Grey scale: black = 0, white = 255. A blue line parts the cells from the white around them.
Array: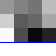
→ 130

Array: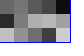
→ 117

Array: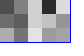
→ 128

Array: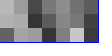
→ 156

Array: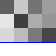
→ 201

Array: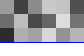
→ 64

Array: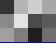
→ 180

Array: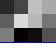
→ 69

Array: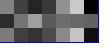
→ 64
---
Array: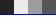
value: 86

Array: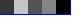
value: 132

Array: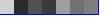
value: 58

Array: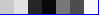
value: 8

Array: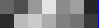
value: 228

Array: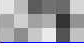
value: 113
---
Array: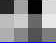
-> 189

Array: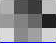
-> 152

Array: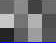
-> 199

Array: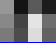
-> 136

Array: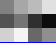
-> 83

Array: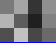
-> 180
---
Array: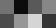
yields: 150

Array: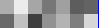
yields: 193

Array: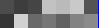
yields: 209

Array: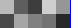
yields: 166

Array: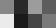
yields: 27

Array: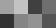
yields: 133

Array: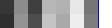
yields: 148
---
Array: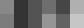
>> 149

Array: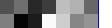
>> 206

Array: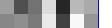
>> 65

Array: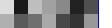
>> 72

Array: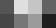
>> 119

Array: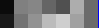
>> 206

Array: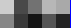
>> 20

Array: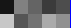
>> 114
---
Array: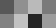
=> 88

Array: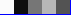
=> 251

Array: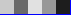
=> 202

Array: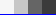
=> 246

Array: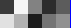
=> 58

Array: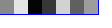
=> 137

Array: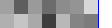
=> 161

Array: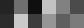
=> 36

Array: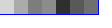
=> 214

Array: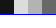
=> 20
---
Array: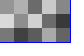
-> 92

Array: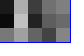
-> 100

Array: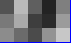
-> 75

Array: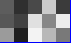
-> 243

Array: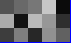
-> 39

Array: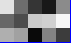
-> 10

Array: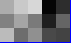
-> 144
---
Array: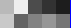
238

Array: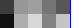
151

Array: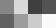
218

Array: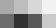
189

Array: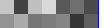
67

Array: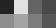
225

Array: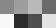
158

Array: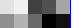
240

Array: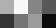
249

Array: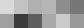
194
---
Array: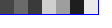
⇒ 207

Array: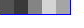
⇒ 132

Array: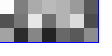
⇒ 112

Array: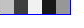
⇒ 241

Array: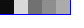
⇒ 113

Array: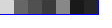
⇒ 59
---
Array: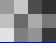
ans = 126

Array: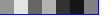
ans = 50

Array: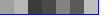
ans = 130

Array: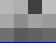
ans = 91

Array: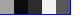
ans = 44

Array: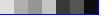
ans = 57

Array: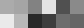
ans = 61

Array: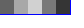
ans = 209
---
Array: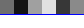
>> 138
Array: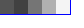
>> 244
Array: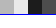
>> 77
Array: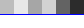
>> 44
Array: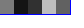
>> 97
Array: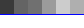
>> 175
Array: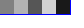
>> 25
